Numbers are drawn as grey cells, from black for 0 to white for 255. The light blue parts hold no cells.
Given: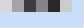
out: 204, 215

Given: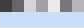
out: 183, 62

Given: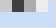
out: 237, 202

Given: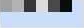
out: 12, 161

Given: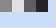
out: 36, 136

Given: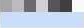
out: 249, 166

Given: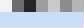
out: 181, 242

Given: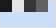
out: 96, 25

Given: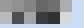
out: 173, 185

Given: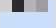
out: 157, 207
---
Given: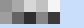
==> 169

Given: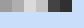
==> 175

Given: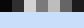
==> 47

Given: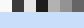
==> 59

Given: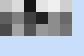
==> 219

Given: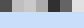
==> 191

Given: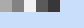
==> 130
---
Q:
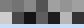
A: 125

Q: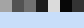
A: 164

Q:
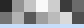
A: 38

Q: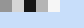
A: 149

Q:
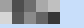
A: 160

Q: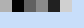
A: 177

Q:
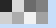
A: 38
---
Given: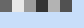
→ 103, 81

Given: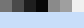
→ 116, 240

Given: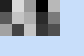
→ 31, 79

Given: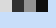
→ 218, 15

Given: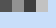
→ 82, 194

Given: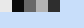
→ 233, 46

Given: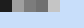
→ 29, 197

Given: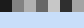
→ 27, 164

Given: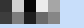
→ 51, 134

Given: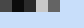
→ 71, 100
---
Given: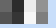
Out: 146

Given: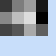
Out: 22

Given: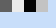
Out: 195

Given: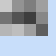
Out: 159

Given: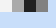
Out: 129

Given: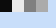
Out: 171
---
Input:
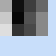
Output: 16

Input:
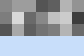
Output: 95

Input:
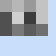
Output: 183

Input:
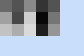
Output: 137

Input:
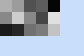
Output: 81

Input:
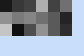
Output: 175

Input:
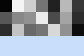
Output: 33

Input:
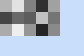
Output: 129
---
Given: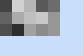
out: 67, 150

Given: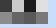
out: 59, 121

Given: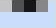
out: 197, 135

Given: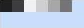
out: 32, 116

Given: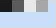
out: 26, 167

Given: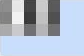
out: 141, 112

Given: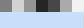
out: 126, 242

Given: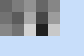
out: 102, 200

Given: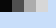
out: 7, 215
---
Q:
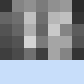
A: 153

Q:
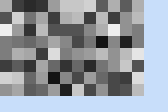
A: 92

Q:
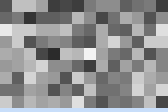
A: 122

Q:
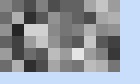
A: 197

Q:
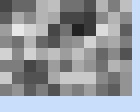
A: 125
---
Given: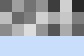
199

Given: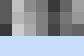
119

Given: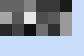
89

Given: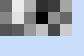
142

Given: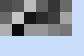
62

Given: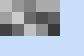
79

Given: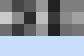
139

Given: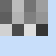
127

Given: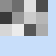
203
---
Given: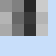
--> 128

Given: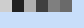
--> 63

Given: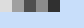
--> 79

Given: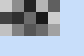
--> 36

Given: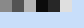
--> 11

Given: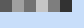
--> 197
